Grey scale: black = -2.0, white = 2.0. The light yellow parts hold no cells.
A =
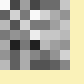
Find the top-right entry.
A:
1.1
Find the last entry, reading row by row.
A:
0.1
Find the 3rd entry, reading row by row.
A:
0.5
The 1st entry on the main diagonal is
1.9
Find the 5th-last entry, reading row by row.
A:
0.7
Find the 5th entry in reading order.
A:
-0.3
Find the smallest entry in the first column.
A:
-0.5
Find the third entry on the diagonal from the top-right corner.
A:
-0.1
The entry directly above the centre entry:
-0.1
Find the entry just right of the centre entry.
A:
1.1

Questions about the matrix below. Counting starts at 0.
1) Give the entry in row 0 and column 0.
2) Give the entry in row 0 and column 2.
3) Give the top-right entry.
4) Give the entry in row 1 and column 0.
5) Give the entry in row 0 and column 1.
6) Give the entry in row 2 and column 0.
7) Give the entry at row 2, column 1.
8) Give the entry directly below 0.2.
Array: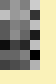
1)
-0.2
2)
0.0
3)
1.2
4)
1.0
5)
0.4
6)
-0.6
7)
0.0
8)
-1.0

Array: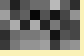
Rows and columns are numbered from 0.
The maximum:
0.9
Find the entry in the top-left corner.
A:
-0.3
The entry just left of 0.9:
-0.3
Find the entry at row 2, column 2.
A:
-1.5
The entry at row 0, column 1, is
-1.5
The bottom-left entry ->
-1.1
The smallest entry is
-1.9
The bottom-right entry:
0.3
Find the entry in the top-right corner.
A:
-1.3
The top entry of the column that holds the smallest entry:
-0.3
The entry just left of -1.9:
-0.5

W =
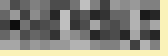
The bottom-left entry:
0.6
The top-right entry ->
0.0
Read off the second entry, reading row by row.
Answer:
-0.8
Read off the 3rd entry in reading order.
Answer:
-0.4
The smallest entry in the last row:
-1.0
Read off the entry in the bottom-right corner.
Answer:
0.0
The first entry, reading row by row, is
0.2
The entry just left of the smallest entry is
-1.0
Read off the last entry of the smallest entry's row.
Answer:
0.6
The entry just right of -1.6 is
-1.4
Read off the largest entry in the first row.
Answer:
1.0
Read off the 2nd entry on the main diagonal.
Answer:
0.4
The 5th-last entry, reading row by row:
0.0
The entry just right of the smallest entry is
-0.2

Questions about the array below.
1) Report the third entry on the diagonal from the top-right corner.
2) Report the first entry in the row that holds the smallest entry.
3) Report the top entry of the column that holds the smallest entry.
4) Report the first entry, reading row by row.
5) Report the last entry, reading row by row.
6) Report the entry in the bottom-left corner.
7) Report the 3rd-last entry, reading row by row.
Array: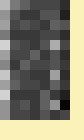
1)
-1.1
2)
0.3
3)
-1.3
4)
0.9
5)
-0.9
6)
0.3
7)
-0.7

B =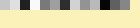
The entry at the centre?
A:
-1.3
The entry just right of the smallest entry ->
-0.5
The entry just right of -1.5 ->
1.9

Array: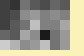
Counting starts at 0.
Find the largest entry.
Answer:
1.2
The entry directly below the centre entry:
0.2
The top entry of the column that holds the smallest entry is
-0.8
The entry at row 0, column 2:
-0.2
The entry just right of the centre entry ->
0.0
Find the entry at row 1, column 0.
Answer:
-1.0
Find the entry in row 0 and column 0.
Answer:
-1.0
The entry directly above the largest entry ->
-0.4
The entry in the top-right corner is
-0.6
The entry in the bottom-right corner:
0.4

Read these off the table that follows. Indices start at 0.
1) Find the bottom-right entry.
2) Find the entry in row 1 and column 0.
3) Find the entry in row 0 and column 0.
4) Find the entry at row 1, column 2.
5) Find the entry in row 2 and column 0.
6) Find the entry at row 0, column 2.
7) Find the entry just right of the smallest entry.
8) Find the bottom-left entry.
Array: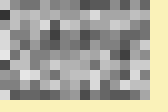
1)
0.6
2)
-1.2
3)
1.2
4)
0.8
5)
0.4
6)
-0.2
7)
1.0
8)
1.4

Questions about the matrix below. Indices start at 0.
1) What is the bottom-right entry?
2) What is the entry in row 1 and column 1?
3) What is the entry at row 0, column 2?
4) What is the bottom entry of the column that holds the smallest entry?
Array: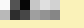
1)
0.1
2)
-1.3
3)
-1.9
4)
-0.9

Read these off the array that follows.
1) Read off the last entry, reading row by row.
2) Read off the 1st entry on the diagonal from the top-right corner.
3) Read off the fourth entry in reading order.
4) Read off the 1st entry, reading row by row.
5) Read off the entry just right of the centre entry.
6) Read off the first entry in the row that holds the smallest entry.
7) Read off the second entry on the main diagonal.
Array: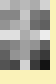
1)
-1.7
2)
1.3
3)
0.7
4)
1.1
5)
1.1
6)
-0.7
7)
0.1

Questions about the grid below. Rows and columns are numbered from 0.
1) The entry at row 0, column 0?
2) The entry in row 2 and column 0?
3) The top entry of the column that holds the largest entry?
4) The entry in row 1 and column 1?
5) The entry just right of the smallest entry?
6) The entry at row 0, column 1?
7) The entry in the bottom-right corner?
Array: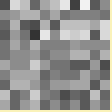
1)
-0.8
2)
-0.4
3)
1.8
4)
0.4
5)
1.6
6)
1.4
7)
-0.2

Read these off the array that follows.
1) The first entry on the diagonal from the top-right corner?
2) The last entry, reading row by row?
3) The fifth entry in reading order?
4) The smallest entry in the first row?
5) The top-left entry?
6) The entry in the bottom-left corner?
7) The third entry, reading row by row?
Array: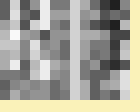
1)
0.1
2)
1.3
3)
1.7
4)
-1.5
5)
-0.5
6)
-0.3
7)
-0.7

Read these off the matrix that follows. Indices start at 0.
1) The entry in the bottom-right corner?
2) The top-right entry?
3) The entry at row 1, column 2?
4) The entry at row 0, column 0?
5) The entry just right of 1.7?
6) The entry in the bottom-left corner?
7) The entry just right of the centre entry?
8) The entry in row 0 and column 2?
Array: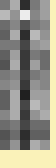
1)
0.3
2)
0.5
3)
1.7
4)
-0.1
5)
0.1
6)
-0.5
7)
-0.1
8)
-1.3
